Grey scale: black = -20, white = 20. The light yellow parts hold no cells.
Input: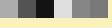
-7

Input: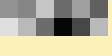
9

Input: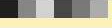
1

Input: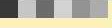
11

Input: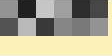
9

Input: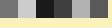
12

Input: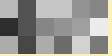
-9

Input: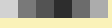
-1

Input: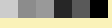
2
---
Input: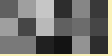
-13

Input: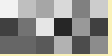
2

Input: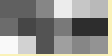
3

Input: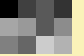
8

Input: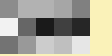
16

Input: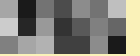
-16

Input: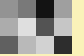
-13

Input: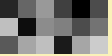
12

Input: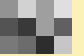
11

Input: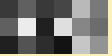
3
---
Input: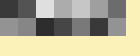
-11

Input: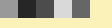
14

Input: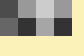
6

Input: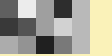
-1

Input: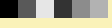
2

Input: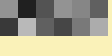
-1

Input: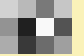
-3

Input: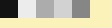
13
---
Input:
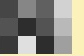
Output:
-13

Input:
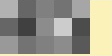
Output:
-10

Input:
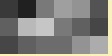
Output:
9

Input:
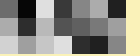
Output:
-13

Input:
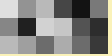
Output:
-15

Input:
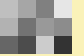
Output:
-2

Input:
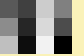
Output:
-14

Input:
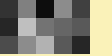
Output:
10

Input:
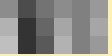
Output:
-12

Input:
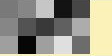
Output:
-7
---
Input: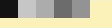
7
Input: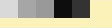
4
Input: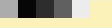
-13
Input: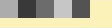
-3
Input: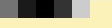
-20
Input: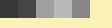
5
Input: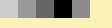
-4
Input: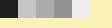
7
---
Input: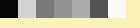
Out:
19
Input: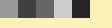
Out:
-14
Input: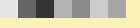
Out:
6
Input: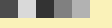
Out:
8
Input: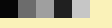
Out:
11
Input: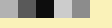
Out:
2
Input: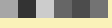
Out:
-2
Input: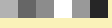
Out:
-14
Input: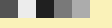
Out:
7
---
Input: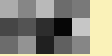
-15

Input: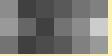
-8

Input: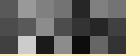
-16

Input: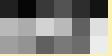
-5

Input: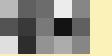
3

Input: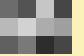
-13

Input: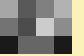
-4

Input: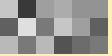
9

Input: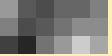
-2
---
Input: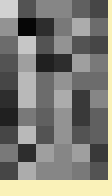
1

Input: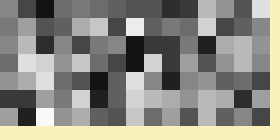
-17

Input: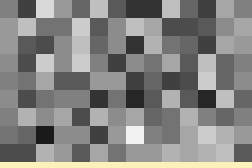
14

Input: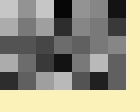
11

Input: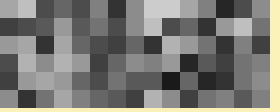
-8
